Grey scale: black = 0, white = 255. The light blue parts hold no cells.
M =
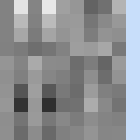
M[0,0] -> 130
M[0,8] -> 179
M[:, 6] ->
[99, 118, 125, 155, 125, 142, 156, 172, 141, 148]
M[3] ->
[129, 123, 110, 117, 130, 158, 155, 167, 120]
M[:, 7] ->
[112, 137, 147, 167, 101, 109, 128, 137, 132, 134]
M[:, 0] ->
[130, 130, 130, 129, 149, 144, 147, 151, 142, 143]
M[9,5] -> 134
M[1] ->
[130, 185, 129, 187, 153, 154, 118, 137, 152]
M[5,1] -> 128
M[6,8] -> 122
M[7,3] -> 47
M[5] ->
[144, 128, 154, 134, 127, 112, 142, 109, 147]
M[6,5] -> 108
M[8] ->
[142, 116, 154, 120, 136, 124, 141, 132, 129]
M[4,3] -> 139
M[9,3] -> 105
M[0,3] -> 232
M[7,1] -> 51
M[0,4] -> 160
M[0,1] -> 227

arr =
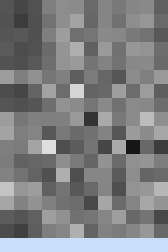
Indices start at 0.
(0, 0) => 84
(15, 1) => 84
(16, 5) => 175
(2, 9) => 121
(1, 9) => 142
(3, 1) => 77
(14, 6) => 72
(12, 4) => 174
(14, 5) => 108
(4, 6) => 116
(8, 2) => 128
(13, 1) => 150
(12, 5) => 78
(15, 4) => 145
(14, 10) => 167
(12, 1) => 114
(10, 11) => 60
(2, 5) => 111
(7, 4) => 146
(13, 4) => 116
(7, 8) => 113
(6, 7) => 104
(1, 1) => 60
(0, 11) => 96
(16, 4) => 134
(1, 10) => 150
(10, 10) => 104
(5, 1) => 126
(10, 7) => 70
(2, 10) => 114
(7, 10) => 136
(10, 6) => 116
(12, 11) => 106
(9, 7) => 131
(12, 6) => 134
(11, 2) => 102
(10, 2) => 164

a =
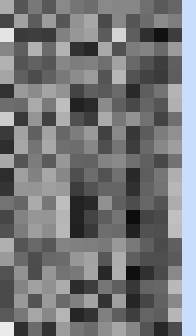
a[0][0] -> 172
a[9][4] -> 103
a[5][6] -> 155
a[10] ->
[46, 167, 116, 168, 111, 109, 135, 78, 117, 60, 105, 136, 158]
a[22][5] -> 37
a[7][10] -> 101
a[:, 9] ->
[135, 85, 94, 124, 104, 82, 41, 72, 146, 55, 60, 111, 40, 48, 77, 13, 33, 121, 95, 15, 55, 37, 62, 134]
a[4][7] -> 111
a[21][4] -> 106
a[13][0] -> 53
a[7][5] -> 33
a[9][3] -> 163
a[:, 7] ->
[137, 74, 91, 169, 111, 84, 89, 139, 171, 65, 78, 131, 82, 100, 144, 93, 110, 121, 87, 39, 118, 51, 128, 142]
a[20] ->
[74, 132, 161, 145, 172, 43, 61, 118, 95, 55, 100, 103, 185]
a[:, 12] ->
[102, 126, 61, 155, 95, 93, 180, 176, 111, 144, 158, 114, 175, 183, 173, 192, 188, 95, 90, 137, 185, 136, 182, 76]
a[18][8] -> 173
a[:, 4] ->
[137, 86, 129, 179, 135, 121, 147, 190, 176, 103, 111, 152, 135, 154, 190, 181, 184, 132, 108, 115, 172, 106, 181, 155]
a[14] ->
[115, 102, 171, 119, 190, 34, 40, 144, 95, 77, 103, 84, 173]
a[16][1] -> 124
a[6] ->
[49, 154, 139, 164, 147, 68, 95, 89, 107, 41, 94, 115, 180]
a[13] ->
[53, 149, 148, 159, 154, 60, 83, 100, 101, 48, 99, 115, 183]
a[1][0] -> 70
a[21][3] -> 154
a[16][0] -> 81
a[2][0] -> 228
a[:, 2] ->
[120, 92, 62, 178, 98, 76, 139, 170, 149, 97, 116, 124, 130, 148, 171, 150, 158, 104, 77, 76, 161, 83, 166, 107]
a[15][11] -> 74

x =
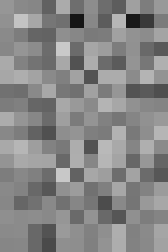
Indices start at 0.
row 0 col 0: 150
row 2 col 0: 138
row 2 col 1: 125
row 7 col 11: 132
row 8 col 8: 118
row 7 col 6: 138
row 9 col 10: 142
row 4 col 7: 107
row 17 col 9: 130
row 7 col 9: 145
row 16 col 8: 174
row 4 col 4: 168
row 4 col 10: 119
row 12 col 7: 158
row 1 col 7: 92
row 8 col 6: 148
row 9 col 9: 121
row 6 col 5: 112
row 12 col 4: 200
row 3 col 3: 108
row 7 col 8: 167
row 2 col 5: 135
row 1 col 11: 123
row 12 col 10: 107
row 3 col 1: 149
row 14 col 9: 117
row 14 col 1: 102
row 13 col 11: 155
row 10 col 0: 169
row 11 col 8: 164
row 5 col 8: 172
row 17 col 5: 142
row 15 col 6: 147
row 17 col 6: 128
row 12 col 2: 128
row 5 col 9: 139

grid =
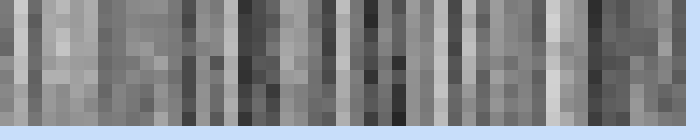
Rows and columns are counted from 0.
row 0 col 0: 122
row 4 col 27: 113
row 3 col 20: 166
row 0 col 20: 162
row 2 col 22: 120
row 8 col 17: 53
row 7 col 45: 152
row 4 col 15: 84
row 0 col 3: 164
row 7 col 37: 133
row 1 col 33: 166
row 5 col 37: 127
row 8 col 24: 175
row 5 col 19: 94
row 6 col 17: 65
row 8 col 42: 61
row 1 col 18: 76
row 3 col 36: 136
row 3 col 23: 63
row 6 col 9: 120
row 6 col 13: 74
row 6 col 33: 152
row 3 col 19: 117
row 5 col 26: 51
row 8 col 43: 88
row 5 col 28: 86
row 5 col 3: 176
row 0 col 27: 126
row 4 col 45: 132
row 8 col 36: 108
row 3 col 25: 109
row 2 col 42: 59
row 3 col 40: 134
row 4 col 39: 191
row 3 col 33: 191
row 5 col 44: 95
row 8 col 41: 138
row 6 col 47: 102
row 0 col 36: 124

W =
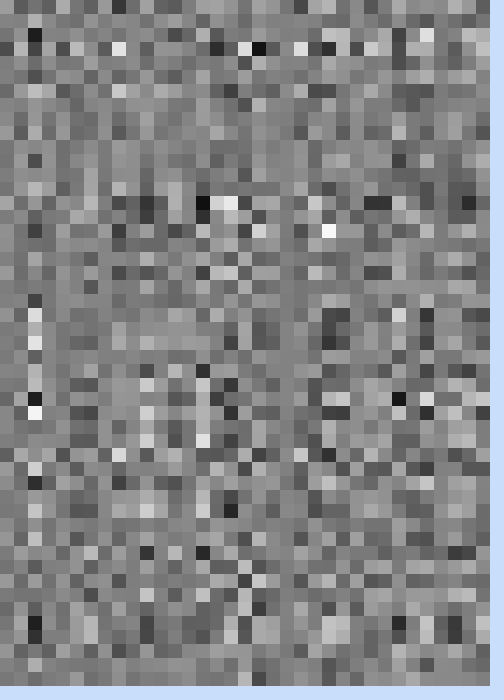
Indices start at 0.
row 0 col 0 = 156
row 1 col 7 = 125
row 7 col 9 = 144
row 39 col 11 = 131
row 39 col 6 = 186
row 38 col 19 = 138
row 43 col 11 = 124
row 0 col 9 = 109
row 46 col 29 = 155
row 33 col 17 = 74
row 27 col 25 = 141
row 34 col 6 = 104
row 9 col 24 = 92
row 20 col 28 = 145
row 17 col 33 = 110
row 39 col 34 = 149
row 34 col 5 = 142
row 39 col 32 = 60
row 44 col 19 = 159
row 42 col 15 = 107
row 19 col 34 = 104
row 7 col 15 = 129
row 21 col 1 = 131
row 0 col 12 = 91
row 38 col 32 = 154
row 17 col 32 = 120
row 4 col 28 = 77
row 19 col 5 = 128
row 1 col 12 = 156
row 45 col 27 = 118
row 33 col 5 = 92
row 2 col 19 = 136
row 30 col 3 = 120
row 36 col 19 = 93
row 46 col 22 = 164
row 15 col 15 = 137
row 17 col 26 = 93
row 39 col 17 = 110
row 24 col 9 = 141

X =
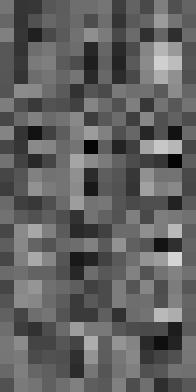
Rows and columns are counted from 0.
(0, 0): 117
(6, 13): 102
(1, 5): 106
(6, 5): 50
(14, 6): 115
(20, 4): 105
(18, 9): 112
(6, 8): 121
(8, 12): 98
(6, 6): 85
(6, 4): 90
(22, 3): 117
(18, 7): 66
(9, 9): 103
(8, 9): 63
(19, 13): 113
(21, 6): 89
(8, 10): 135
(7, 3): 83
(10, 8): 35
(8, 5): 137
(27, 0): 81
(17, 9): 96
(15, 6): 115
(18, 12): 212
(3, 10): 133
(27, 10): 111
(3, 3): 119
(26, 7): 85
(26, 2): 102
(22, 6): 58
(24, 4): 86
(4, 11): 207
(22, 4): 84
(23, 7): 121
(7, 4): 79
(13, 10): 161
